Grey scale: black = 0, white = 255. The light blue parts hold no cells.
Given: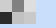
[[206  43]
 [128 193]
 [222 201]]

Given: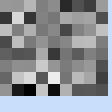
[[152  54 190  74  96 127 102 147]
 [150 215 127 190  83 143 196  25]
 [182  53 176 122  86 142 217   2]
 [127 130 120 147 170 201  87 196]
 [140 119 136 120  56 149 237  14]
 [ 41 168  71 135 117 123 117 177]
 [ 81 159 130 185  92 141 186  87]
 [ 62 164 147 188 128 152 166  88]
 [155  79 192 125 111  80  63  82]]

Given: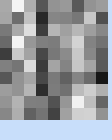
[[169 166 121 105  61 128  87 157 148 135]
 [244 109 169 243 201 117 146 147 179 174]
 [174 193 222 151 163 218 165 181 127  97]
 [ 86  40  62 127  72  59  72  45 126 116]
 [147 134 182 124 120 164 122 124  82  66]
 [153 131 160 168 139 132  97 113 150 161]
 [ 89 119 183 211 200 198 133 187 241 208]
 [147 199 158 131 136 164 107 205 189 210]
 [156  80 135 114  92  89  23 175 101 146]]

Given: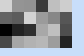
[[211  99   1  72]
 [148  92  34 166]
 [146 211  47 178]
 [ 58 155 168 183]
 [191 135 192 157]
 [206  86  78  35]]

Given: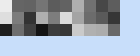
[[236 222  30]
 [101 124 110]
 [ 99  51  64]
 [117 175  20]
 [ 92 125  60]
 [ 98 219  55]
 [175 164 202]
 [113 108 176]
 [ 71  90 172]
 [ 93  54 104]]

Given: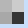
[[182 168]
 [204  53]]

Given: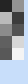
[[ 36 186 140  96  88]
 [147  60  83 215 244]]

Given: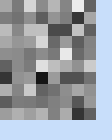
[[167 125 187 168 142  97  53 175  93 157]
 [122 114 136 150 139 139 146 133 124 176]
 [213 143 191 157 119 123 153 201 122 159]
 [139  94 192 214 140 223  21  99 113 179]
 [182 148  74 105 121 190 155 113 128 129]
 [133 126  73 154 233 171  81 142 139 172]
 [236  55 194  94 106 145  81 167  87  52]
 [ 99 166  96 131 133 203 114 145 151  96]]

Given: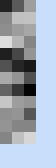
[[ 34 137 142 221  31  82 169 100 198 144 148 133]
 [ 90 192 157 181  71  38 147  53 157 148 133 191]
 [158 194 167 133 148  24  80   4 149  86 133 214]]
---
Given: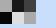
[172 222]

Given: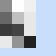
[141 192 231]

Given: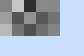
[131  84  80]

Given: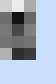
[208  19 127]

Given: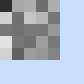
[ 46 112 120 158 131]

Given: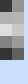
[ 55 180]
